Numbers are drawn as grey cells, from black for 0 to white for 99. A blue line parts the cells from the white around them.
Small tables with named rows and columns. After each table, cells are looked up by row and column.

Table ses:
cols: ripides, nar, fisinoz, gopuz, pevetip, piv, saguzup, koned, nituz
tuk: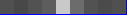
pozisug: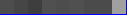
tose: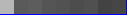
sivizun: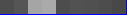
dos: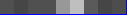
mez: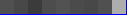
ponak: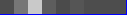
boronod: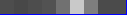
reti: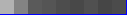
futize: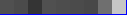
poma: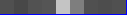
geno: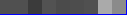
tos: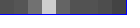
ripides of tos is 31
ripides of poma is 31
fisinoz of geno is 23
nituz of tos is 26
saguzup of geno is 31
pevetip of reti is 30
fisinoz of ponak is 78
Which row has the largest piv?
boronod

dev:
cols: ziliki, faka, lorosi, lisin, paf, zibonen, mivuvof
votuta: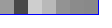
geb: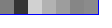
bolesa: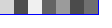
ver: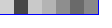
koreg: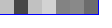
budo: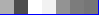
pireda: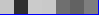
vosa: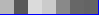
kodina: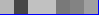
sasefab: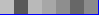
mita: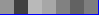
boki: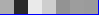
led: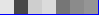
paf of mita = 50
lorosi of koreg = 75
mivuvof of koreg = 42
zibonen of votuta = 54
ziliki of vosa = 71
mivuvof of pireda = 49
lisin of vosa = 79
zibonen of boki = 61
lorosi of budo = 99
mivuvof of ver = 53
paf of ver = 55
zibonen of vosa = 40
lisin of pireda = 78
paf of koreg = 51
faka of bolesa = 30
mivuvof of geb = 54
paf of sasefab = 55
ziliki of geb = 49
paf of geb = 61
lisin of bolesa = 39

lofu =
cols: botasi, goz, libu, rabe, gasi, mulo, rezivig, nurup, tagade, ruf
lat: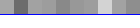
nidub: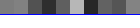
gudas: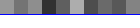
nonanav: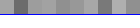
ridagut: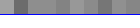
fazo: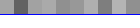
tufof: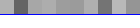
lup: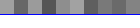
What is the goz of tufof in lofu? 39
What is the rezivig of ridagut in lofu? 54
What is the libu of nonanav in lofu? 61
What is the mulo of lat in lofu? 59
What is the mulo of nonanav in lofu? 59
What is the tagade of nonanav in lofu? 68
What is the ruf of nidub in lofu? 51
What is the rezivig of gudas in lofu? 30
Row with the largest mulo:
nidub

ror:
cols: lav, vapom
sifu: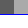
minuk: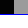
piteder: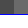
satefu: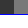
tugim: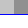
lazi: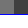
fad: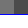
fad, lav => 45
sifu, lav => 36
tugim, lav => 76
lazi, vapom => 25
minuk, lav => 1
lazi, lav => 45
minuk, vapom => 60
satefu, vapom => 47
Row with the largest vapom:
sifu

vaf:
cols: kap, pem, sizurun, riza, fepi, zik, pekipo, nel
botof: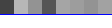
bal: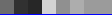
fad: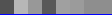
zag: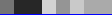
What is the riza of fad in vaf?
34
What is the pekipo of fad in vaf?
55
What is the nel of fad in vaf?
55
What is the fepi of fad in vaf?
62
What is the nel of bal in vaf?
60
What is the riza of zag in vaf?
82
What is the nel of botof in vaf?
63
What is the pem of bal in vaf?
19
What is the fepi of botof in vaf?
64
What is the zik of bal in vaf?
67
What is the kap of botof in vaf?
26
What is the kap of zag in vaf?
45
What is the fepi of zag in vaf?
58
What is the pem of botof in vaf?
71
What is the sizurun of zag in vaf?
15
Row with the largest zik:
zag

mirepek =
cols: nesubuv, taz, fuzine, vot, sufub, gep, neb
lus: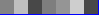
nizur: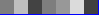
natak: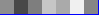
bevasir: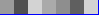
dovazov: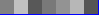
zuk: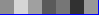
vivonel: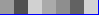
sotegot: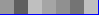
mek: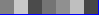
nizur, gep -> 85
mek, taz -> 78
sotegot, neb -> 74
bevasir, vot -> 66
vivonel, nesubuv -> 60
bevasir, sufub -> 55
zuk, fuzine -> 62
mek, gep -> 74
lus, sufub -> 58
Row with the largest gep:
natak

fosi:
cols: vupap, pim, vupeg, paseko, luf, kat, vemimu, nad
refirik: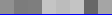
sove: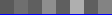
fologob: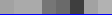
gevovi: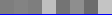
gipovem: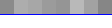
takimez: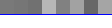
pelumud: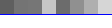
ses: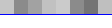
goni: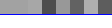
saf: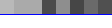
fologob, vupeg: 66
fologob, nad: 69
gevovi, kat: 55
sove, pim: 43
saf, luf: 55
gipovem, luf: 58
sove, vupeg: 37
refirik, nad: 64
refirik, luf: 73
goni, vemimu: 68
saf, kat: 27

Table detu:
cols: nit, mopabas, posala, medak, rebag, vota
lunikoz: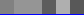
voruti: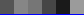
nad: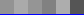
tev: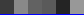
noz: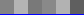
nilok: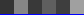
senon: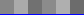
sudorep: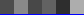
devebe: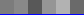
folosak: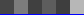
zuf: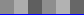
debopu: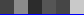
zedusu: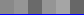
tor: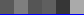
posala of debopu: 17
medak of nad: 50
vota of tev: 59
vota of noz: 37
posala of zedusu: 41
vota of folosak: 71
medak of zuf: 55
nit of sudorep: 30
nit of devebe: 48
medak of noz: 53

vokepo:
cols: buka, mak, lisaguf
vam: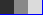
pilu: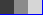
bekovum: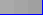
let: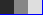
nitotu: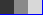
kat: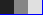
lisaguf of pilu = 83
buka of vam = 18
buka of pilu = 23
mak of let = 52
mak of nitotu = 53
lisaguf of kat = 87
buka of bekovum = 66
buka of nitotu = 20
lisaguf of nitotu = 84
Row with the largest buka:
bekovum

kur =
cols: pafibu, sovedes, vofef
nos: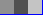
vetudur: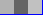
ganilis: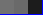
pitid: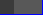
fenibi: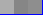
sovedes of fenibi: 52
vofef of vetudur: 75
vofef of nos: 76
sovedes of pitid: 34
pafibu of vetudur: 69
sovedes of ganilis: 41
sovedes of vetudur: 39
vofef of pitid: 34
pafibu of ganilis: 44
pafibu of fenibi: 67
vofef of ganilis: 11
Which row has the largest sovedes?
fenibi

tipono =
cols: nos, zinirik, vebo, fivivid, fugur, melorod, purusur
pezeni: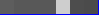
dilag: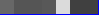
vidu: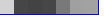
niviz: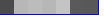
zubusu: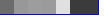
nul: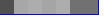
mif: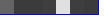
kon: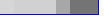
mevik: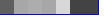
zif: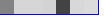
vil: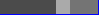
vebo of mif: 23
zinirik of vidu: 27
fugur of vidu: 47
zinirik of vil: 29
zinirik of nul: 65
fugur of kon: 65
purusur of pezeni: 29
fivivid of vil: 29
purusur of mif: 23
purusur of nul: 44
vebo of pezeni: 34
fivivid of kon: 81
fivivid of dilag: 34
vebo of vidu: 26
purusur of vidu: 63

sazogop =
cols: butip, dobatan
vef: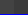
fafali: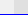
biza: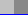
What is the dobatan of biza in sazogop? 53
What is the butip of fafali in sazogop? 93
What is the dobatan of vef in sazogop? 23
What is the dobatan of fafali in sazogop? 87
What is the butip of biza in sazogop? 75
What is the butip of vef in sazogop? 26
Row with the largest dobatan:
fafali

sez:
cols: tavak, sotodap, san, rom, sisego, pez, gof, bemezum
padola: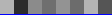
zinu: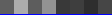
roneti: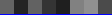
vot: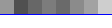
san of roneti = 38
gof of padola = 70
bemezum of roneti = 29
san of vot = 40
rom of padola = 43
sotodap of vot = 31
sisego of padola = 57
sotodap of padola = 17
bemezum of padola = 33
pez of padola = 42
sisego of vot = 41
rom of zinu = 57
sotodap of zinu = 67
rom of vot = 48
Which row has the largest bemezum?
vot

